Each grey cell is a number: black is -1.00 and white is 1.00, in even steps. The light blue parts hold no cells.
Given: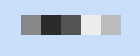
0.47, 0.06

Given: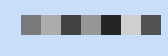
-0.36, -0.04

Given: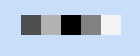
0.91, -0.39

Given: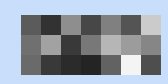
0.59, -0.17

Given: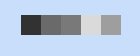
0.24, -0.61

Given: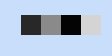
0.66, -0.69

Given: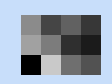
-0.57, -1.00

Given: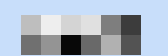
-0.53, -0.12

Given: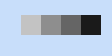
-0.80, 0.53
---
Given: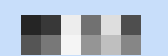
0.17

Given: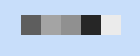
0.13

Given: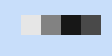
0.02

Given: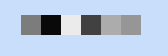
-0.49

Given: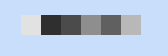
0.11

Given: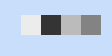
-0.59

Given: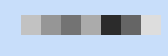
-0.66

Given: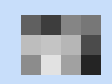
0.77

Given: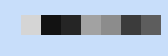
0.10
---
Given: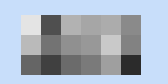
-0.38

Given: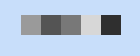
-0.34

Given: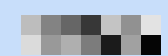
0.03

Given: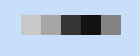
0.30

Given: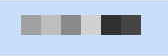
0.49

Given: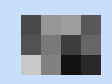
0.18
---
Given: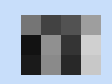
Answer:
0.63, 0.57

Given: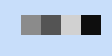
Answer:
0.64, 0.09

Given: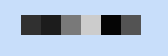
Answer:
0.60, -0.05

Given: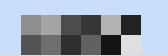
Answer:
0.75, 0.40

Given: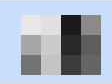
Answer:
0.82, 0.76

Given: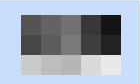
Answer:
0.83, 0.71

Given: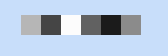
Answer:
0.98, 0.43

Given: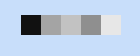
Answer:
0.81, 0.52

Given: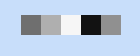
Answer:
0.93, 0.37

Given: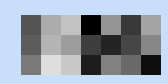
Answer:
0.74, 0.57
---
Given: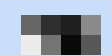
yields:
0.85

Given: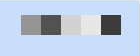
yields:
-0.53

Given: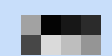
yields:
-0.44

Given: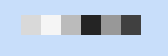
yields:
0.19

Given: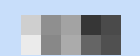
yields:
-0.42

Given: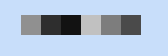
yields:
-0.02
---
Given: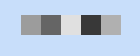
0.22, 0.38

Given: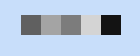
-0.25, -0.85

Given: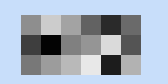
0.11, 0.40

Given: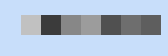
0.51, -0.26

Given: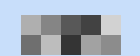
0.37, 0.10

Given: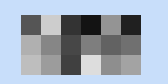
-0.33, 0.28

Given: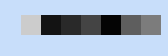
0.60, -0.03
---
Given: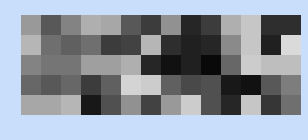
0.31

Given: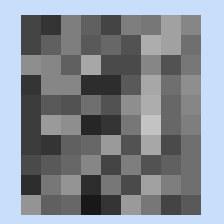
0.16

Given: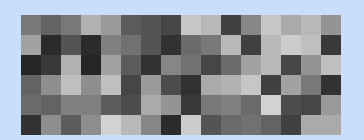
-0.61

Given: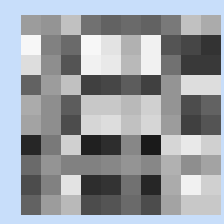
-0.23

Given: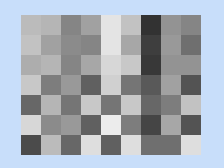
-0.41
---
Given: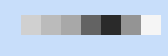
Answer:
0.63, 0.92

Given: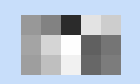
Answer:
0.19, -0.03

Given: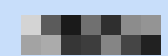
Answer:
0.66, -0.74

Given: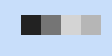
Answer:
-0.73, 0.43

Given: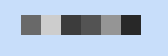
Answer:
-0.18, -0.69

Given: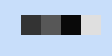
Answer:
-0.60, 0.75
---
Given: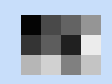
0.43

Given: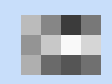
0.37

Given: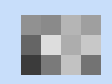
-0.54

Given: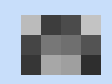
-0.58

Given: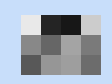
-0.31

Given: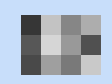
-0.43

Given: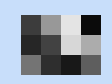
-0.09

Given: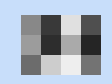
-0.15

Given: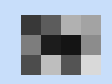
-0.40
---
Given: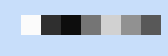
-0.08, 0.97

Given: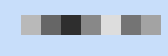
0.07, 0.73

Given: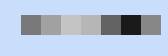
0.43, 0.54

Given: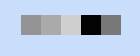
0.62, 0.62

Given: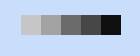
-0.16, 0.55

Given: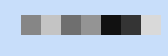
0.16, 0.70

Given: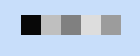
0.00, 0.73

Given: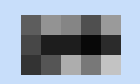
-0.77, 0.53
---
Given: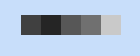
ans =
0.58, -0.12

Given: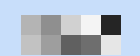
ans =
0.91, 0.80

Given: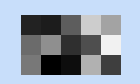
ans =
0.89, 0.61

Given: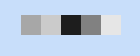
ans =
0.80, 0.59

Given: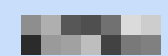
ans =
0.72, 0.61

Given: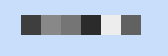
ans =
0.86, 0.07

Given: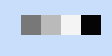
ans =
0.91, 0.46

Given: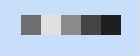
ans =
0.76, 0.08

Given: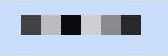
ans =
0.62, 0.47

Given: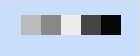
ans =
0.85, 0.47
